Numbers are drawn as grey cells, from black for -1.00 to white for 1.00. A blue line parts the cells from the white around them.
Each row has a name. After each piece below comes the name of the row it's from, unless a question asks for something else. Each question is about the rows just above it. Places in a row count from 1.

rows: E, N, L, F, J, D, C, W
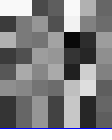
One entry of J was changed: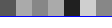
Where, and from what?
7, | 0.01 |
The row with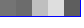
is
D
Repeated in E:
| 0.95 |
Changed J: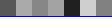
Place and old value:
4, | 0.33 |
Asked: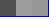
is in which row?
F

